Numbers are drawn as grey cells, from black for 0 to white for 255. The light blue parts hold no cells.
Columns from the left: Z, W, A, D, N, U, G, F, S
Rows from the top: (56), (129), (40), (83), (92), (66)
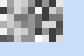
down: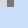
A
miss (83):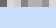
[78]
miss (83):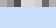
[132]

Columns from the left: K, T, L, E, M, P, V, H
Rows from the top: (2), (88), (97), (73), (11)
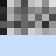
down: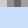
P
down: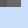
E
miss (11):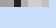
[118]
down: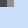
H

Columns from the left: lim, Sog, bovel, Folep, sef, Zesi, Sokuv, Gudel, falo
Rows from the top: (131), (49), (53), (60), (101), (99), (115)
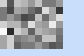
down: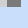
lim
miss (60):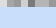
[235]
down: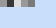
falo
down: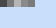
Folep
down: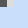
sef
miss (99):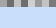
[138]

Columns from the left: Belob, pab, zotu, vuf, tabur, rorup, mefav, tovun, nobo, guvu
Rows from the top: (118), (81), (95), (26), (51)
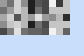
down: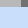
vuf
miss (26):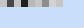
[113]
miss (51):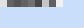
[126]
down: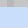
nobo
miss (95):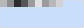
[168]
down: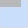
vuf
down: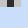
guvu

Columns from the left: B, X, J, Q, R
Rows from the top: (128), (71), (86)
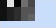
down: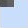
R
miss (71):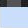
[17]
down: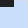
X
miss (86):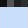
[98]

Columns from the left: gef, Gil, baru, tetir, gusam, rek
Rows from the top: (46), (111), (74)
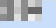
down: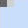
rek
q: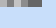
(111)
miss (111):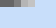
[140]
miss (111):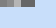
[195]
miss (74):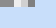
[222]

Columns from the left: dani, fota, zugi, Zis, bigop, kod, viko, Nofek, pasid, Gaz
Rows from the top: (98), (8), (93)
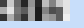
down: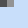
Nofek
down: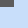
pasid
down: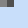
Nofek
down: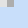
fota
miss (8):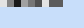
[173]
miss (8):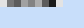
[79]
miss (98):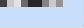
[188]

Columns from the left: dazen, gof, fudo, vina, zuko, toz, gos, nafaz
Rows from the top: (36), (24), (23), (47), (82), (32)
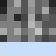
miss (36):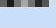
[155]
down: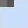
vina
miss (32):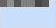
[54]
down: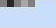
fudo

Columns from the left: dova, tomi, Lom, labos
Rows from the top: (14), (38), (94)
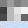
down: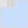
Lom
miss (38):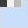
[228]
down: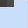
dova

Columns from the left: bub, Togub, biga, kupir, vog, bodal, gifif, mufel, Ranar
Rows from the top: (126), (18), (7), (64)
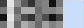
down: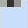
vog
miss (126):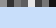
[131]
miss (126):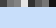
[147]
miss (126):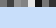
[94]
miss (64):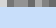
[160]

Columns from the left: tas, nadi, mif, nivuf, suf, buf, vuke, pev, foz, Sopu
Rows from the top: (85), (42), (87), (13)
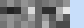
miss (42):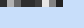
[217]
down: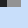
nadi

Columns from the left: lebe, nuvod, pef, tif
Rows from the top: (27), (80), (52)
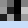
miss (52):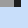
[17]
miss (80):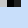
[156]
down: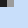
nuvod
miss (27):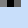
[142]
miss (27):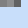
[1]

